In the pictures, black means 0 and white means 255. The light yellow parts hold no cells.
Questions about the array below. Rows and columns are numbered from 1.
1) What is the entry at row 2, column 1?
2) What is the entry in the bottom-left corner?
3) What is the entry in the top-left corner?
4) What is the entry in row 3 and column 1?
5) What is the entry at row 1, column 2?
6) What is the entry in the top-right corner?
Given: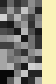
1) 77
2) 8
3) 35
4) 210
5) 102
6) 102

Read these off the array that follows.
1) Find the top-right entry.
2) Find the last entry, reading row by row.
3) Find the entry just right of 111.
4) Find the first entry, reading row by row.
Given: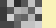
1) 86
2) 209
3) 99
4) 70

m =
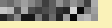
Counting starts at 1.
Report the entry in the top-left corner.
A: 121
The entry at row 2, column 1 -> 199
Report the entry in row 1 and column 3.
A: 135
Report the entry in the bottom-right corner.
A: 147
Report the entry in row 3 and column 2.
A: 77
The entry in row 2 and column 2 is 183
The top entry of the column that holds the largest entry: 147

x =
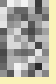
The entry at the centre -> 190
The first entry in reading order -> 132
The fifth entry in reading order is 204
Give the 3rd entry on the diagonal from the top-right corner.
145
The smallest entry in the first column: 72
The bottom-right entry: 132
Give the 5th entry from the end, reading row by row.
228
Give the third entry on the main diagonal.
132
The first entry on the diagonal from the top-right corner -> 190
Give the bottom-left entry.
145
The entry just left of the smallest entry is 117
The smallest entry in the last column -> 103
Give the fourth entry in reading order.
242
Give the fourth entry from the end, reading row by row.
145
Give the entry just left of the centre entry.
160
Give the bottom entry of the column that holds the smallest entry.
190
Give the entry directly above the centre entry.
103
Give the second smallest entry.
58
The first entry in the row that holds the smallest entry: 103

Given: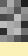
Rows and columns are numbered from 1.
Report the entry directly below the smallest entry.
145
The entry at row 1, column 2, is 173
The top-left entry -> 98
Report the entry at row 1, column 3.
113
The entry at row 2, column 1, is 161
